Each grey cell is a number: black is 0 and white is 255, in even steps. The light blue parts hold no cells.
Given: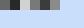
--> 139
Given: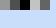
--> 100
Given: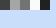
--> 33
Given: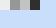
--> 47
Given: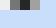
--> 161
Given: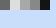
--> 20
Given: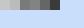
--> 59
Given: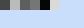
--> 218
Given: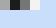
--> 243
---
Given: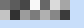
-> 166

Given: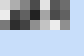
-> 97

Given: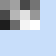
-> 151

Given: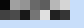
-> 213

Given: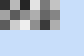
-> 133

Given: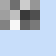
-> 79

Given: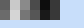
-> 56
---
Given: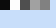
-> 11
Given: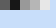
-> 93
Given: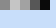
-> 138
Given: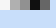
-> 246
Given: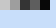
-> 199
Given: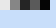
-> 232
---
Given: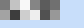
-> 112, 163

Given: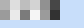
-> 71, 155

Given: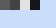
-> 23, 90

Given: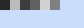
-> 128, 40

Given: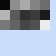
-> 109, 120

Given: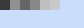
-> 201, 58

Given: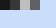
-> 97, 24

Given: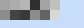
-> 193, 140

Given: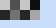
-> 15, 38

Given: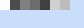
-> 188, 253
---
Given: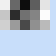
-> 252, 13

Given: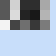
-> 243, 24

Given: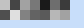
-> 223, 26

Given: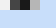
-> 241, 25

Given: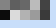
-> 219, 12

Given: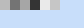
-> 234, 52

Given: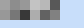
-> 195, 56

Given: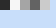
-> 246, 43

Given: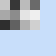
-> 239, 46
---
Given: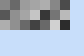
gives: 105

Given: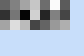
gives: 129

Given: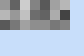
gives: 99

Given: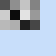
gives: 143

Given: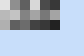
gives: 143

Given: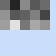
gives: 36

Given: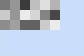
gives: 150

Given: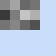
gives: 164
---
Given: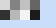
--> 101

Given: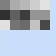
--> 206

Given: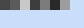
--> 61

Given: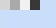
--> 55

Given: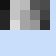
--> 85

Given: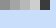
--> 206

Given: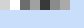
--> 161
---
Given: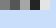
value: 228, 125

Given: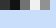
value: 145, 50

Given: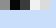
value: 219, 142

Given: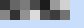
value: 209, 134

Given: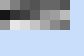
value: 83, 149

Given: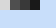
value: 25, 216
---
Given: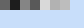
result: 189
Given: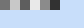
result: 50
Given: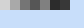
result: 56
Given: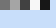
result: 23
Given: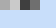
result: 111
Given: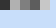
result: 199
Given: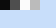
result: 187
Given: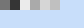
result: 192
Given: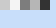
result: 51
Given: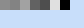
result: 1
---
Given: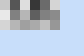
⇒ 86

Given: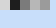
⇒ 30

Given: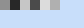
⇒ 40

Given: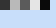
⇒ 185

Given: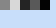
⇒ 216

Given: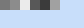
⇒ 140

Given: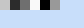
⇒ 44

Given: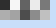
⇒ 246
